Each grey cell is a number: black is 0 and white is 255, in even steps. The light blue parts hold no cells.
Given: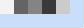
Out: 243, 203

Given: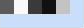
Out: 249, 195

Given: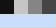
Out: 197, 133

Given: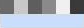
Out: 240, 200

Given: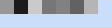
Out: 202, 181

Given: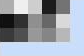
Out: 239, 217

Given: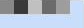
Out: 192, 157
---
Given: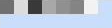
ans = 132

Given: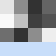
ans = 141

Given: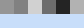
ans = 36

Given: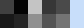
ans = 84

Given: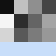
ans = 123

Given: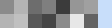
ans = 231

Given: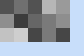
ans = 122
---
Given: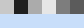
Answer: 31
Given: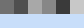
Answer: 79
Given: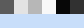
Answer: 227
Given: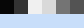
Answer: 51
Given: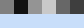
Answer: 17
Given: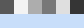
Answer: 243
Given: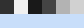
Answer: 240
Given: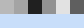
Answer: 164
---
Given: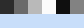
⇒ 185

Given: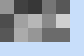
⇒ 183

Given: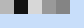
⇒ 183

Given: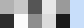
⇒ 230

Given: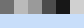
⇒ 186

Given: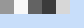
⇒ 215

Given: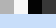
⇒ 179

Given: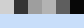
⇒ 179

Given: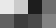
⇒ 203
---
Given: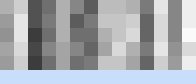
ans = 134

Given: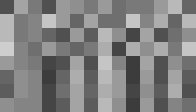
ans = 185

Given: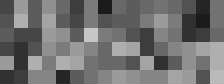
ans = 37

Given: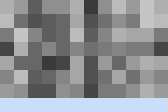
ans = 197

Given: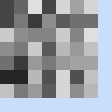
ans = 163

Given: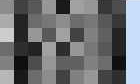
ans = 55

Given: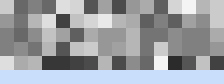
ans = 182

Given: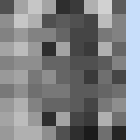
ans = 209

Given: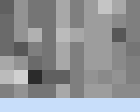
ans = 168
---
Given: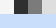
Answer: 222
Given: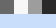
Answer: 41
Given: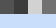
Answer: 113
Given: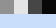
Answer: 8
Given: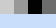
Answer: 108
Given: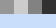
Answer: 49
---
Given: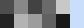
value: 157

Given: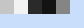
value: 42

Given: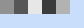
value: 231

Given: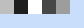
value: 255

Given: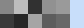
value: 165

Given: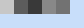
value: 57

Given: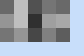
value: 71

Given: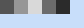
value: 217

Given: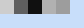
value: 16
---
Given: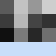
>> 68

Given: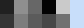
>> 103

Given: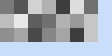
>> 94

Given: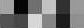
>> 112

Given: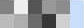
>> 85

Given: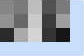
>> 201

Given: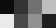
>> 113
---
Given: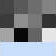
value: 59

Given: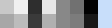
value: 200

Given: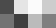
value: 75

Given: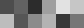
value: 77

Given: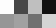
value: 253

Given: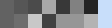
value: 98
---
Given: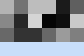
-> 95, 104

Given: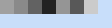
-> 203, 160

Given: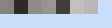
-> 183, 131

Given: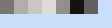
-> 96, 119

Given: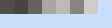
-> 205, 78

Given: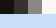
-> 247, 19
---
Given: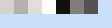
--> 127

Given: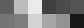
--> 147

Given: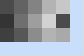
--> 179

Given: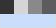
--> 137

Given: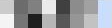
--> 150

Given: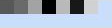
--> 24

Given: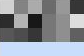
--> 143

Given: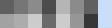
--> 150

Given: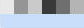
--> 111

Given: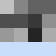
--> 36
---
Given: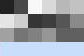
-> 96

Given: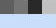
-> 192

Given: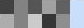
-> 142

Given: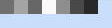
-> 41

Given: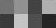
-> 37

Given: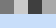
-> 169

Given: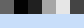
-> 68

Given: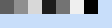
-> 1

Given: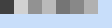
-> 177

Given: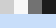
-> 28
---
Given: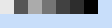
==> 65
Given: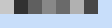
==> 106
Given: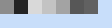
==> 163
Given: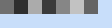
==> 134
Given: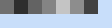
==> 196
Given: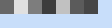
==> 193
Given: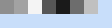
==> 26
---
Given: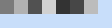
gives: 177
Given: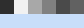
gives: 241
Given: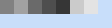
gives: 161
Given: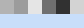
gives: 156
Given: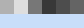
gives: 222
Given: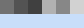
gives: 83
